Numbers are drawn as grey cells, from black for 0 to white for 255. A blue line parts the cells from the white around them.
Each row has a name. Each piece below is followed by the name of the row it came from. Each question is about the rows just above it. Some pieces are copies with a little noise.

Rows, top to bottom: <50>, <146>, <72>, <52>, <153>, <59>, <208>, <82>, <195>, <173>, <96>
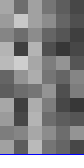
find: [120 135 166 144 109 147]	<173>
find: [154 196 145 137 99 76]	<146>
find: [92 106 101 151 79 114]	<208>
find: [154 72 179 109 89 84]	<195>
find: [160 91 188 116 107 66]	<96>

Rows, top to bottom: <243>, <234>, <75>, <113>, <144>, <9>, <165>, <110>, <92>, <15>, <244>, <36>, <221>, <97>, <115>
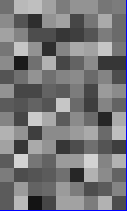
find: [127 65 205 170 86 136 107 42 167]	<92>
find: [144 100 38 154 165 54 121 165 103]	<234>

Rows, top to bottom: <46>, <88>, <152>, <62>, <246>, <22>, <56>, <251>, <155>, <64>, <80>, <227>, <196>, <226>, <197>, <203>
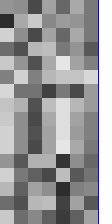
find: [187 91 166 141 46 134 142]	<226>
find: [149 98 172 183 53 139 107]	<227>
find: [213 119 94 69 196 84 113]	<196>
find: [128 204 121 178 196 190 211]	<22>
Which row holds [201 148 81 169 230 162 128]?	<246>
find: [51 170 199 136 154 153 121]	<88>

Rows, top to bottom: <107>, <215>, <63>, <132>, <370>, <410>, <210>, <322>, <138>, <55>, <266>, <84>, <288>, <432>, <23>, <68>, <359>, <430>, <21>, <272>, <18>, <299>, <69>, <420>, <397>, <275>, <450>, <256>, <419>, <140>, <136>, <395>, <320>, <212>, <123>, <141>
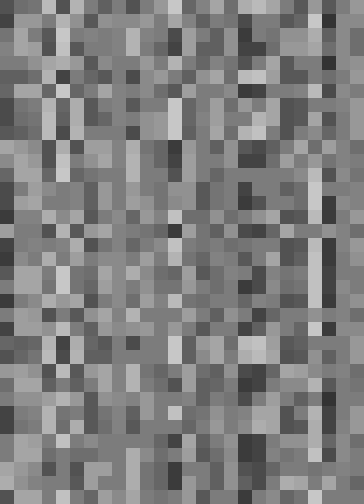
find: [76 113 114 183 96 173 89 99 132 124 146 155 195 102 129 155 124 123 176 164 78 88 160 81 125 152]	<138>
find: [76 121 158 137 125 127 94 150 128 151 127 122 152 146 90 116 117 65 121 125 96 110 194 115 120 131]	<432>
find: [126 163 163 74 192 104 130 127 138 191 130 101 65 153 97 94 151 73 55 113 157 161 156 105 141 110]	<132>
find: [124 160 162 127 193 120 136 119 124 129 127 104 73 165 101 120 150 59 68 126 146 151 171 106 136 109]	<395>

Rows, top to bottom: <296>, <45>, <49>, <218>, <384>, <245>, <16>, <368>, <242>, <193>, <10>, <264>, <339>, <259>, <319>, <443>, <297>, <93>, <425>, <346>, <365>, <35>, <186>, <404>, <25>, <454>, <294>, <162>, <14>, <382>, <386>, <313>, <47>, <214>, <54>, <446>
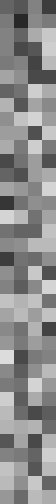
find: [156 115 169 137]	<25>
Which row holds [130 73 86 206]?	<218>
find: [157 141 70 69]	<245>
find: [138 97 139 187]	<294>
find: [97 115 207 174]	<16>
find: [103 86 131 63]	<296>

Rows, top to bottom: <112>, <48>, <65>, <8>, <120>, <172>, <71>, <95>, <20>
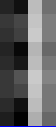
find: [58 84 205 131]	<172>
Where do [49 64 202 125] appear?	<65>
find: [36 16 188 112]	<112>
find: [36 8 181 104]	<8>

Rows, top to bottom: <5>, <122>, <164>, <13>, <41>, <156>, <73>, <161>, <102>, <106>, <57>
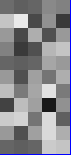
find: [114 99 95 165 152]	<41>
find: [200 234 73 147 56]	<122>
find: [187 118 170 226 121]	<73>
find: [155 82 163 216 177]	<106>
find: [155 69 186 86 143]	<164>

